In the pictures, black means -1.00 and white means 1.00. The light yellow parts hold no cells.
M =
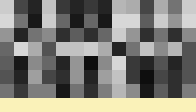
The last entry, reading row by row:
-0.02
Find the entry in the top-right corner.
0.60
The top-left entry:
0.60
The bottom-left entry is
-0.10
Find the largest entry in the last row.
0.43
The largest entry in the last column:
0.69
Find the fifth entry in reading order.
-0.55
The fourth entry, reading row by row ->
0.52
